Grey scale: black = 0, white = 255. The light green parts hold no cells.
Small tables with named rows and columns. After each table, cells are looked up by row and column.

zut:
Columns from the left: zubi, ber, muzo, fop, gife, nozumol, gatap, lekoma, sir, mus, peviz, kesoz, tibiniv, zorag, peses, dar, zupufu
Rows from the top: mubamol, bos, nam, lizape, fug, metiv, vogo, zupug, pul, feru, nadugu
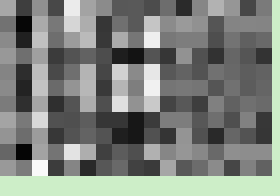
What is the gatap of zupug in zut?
54
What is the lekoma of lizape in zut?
30
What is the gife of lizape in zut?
83
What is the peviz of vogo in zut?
68
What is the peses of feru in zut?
143
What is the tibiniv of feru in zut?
136
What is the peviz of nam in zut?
120

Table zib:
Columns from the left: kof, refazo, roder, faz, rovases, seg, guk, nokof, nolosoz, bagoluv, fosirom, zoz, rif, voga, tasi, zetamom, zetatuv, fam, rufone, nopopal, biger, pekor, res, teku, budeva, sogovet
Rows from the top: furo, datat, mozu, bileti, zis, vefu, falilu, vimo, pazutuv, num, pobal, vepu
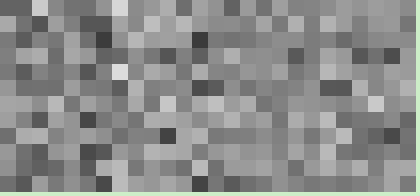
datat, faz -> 158
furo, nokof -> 214
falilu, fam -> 129
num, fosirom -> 173
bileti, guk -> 98
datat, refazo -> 114
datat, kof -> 169
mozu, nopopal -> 124
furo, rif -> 162
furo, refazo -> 99
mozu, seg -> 111

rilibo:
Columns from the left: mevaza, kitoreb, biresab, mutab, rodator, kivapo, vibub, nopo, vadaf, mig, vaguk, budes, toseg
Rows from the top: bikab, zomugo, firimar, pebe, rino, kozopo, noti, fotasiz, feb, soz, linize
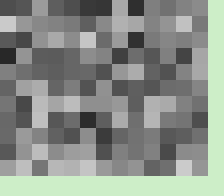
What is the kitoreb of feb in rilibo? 154
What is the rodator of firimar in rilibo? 140
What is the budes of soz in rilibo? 139
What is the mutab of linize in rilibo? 183
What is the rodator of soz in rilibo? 157
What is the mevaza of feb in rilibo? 105
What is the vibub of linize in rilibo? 153
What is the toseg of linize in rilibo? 149
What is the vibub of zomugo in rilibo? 137
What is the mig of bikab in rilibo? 127
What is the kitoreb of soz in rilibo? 147
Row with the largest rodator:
noti

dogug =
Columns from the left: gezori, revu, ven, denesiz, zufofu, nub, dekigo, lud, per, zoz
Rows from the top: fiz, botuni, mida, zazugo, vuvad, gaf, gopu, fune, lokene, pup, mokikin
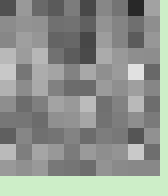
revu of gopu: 108
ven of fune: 108
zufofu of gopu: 153
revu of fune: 118
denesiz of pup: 152
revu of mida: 159
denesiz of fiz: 90
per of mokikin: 136
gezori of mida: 135
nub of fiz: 72
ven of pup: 165
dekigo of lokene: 125
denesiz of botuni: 112
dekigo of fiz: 135
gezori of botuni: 140
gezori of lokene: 95
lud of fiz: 116
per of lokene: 85
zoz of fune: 122

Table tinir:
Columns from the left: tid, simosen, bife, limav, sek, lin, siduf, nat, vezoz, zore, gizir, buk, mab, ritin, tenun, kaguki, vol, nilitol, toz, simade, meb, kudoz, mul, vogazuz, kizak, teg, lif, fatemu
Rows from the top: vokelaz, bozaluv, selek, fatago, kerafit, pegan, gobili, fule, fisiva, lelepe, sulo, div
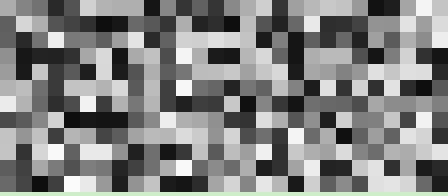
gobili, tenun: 200
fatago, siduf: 217
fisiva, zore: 186
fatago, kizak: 125
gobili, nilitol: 55
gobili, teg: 139
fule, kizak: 198
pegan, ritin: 101
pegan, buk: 246
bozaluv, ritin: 45
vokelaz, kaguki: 173
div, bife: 15
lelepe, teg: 172
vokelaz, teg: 164

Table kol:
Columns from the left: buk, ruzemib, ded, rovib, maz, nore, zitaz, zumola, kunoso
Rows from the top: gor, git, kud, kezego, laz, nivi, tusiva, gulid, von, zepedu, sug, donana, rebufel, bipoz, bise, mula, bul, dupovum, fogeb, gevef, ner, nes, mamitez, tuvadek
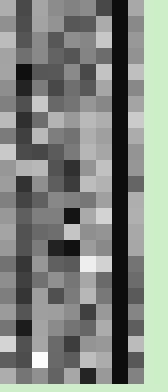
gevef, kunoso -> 133
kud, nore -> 134
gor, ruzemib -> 73
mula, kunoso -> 167
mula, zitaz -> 137
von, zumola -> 13

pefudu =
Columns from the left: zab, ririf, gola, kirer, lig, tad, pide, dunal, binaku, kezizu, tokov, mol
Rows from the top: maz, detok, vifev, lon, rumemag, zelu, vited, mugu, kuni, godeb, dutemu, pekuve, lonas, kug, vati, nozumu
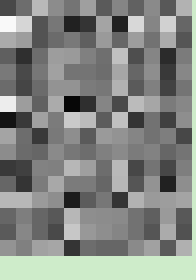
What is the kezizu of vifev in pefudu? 112
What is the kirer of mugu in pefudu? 123
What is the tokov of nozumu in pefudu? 91
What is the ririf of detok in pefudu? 212
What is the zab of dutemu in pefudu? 59
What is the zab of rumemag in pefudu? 120
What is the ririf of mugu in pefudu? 57
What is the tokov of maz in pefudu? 87
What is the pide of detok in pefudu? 162
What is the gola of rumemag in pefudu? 118

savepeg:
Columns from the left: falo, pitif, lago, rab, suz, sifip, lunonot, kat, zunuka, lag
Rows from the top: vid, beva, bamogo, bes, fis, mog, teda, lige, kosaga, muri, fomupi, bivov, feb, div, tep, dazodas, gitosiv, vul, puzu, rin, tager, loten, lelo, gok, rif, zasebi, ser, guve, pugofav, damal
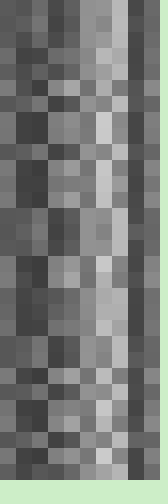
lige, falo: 118
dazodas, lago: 109
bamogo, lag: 107
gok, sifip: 116
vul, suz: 165
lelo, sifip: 147
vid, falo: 90
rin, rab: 96
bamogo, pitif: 77
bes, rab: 107
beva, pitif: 93
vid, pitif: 84
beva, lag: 102
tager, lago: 67
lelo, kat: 185
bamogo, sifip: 145
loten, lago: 115
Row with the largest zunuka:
guve

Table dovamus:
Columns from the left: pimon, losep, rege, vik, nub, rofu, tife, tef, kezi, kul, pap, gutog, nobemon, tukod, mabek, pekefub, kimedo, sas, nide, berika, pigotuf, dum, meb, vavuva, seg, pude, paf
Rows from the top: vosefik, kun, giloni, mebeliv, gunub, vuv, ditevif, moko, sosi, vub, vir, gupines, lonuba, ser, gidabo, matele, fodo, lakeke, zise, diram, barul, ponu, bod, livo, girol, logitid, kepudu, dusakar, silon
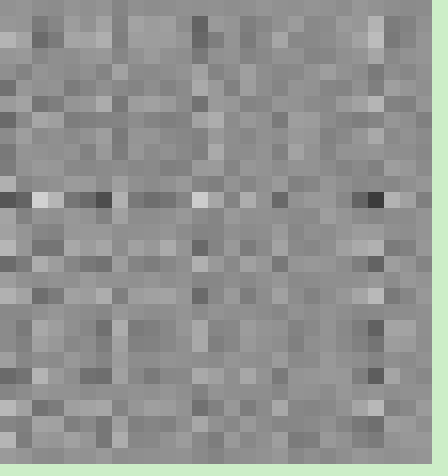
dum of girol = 151
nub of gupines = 155
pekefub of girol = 142
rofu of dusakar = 150
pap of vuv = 131
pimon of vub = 121
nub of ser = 152
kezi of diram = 145
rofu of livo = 113
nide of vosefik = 144
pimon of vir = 124

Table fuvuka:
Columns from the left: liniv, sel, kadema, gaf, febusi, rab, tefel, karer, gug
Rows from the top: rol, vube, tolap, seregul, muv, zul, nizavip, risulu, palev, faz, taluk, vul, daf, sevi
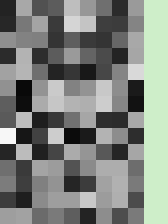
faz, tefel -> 88
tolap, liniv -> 143
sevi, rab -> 34
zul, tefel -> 200
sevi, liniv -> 157
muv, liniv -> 163
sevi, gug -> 121

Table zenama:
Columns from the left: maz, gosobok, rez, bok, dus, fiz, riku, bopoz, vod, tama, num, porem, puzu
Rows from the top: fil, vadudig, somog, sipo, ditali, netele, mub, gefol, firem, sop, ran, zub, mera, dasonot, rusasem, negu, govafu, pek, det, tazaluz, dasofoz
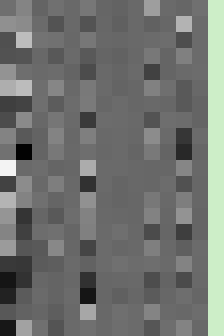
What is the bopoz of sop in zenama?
106
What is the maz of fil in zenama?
111
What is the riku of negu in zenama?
107
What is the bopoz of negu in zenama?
103
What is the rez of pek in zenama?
103
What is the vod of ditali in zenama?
106
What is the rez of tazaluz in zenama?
102
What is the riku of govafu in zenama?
107
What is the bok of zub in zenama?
126
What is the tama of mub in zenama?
105
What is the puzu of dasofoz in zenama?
104
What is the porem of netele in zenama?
89
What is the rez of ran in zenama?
109
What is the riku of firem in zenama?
105
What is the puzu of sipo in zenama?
107
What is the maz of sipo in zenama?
82
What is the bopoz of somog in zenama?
103
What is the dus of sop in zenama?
105
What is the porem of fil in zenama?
102
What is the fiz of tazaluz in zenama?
167

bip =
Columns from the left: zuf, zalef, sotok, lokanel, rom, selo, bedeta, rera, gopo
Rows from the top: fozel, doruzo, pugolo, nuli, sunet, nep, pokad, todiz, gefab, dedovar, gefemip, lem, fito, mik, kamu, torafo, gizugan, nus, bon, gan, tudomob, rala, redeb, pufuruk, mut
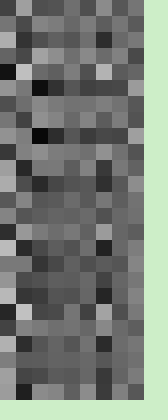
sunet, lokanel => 95
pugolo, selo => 111
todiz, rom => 105
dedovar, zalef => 129
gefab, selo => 60
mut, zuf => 156
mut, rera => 128
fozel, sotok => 79
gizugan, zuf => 121
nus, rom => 92
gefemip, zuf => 159

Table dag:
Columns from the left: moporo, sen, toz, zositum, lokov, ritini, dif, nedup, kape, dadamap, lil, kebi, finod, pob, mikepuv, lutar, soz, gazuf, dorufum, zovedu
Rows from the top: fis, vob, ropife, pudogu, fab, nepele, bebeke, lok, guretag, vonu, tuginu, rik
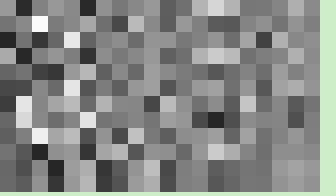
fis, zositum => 152
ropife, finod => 130
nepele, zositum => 106
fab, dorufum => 129
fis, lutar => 119
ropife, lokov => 232
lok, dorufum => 80
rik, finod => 131
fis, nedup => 120
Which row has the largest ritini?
lok

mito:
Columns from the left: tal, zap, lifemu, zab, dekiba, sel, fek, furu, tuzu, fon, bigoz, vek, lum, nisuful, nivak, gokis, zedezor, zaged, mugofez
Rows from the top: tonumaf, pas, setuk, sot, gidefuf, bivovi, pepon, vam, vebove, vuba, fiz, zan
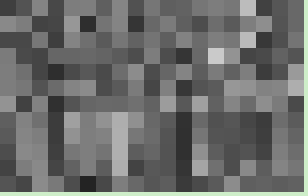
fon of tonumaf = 118
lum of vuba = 143
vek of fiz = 53
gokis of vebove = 73
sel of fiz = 126
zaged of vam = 108
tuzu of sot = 77
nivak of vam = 86

